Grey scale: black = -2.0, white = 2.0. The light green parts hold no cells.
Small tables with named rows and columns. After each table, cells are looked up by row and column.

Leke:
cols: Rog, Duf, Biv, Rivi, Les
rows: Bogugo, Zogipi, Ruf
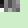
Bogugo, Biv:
-0.7
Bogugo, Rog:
-1.7
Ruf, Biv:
0.7
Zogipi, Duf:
0.0
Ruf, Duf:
-0.1
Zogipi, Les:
0.1
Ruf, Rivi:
0.0
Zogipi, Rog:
-1.3
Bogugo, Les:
0.4
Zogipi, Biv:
-0.7
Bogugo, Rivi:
-0.1
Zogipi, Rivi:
-0.1
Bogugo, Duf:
0.1
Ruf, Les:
-0.4
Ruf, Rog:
1.9

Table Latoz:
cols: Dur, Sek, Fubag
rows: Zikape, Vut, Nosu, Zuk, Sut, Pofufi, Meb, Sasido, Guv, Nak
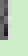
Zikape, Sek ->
-0.7
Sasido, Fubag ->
1.5
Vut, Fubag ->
1.4
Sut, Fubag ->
1.6
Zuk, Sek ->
-1.0
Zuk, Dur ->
-0.2
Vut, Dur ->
-0.3

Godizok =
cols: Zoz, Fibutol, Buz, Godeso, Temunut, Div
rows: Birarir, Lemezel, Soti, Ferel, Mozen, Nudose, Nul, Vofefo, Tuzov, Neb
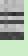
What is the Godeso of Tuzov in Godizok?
-1.0
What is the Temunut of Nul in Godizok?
1.2
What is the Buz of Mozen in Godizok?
1.2
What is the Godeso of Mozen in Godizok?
1.0
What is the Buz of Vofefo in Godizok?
0.8
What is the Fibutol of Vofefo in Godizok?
0.8
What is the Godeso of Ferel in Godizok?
-1.3
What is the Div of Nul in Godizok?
1.0
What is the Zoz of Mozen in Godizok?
1.0
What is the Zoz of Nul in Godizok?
1.1
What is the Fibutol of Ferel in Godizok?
-0.7
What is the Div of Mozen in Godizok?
1.0
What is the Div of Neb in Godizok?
-1.0
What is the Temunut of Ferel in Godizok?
-1.0
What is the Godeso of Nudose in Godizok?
-0.9
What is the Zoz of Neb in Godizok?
-0.9
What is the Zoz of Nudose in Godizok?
-0.9
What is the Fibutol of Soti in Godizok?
0.6

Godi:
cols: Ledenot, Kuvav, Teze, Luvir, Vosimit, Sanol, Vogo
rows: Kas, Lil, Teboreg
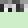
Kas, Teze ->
0.3
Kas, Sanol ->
0.4
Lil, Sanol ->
-0.4
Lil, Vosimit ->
-1.3
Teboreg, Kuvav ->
1.8
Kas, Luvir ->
-0.8
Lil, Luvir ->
1.4
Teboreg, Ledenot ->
-1.4
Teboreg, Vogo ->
1.6
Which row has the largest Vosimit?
Kas

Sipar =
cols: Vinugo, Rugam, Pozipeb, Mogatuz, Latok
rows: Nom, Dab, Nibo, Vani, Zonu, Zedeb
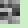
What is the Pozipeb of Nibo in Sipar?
1.1
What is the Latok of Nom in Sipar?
0.6
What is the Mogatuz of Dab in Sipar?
-0.3
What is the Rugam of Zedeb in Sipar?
1.0
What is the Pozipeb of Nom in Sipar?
-0.1
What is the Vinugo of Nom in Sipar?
0.0
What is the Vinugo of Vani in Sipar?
-1.3
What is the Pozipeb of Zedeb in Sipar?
-0.1
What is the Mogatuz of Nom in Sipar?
0.4
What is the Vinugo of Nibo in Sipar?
0.9
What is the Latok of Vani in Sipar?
-1.4
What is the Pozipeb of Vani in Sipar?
0.3
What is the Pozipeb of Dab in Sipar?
-0.8
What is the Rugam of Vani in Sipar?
-1.2
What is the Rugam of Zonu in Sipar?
-0.1
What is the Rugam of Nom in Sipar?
0.7
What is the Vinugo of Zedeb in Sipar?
1.0
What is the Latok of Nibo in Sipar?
-0.8

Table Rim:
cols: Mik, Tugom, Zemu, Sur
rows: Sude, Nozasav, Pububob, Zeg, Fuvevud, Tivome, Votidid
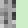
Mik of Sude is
0.9
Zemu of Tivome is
0.6
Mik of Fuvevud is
0.9
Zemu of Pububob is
0.6
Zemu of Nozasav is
0.6
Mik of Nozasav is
0.9
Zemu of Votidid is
0.6
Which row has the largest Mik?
Votidid

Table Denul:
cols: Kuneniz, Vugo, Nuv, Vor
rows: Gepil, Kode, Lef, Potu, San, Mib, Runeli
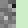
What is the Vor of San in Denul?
0.2
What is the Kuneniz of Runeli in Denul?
0.1
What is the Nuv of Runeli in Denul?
0.3
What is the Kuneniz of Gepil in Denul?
0.1
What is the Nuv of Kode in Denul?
0.6
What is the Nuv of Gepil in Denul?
-0.5
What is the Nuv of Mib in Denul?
-0.1
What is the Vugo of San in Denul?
1.0
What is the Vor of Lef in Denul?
0.7
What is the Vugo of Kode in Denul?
0.0
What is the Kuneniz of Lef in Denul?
-0.3
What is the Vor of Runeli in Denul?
0.6
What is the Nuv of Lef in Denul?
0.0
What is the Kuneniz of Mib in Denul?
-0.2
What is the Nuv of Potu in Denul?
-0.3
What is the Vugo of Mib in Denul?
0.1
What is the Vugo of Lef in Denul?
-0.3
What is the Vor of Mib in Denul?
-0.1
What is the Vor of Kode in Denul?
-1.6
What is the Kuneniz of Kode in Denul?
0.1

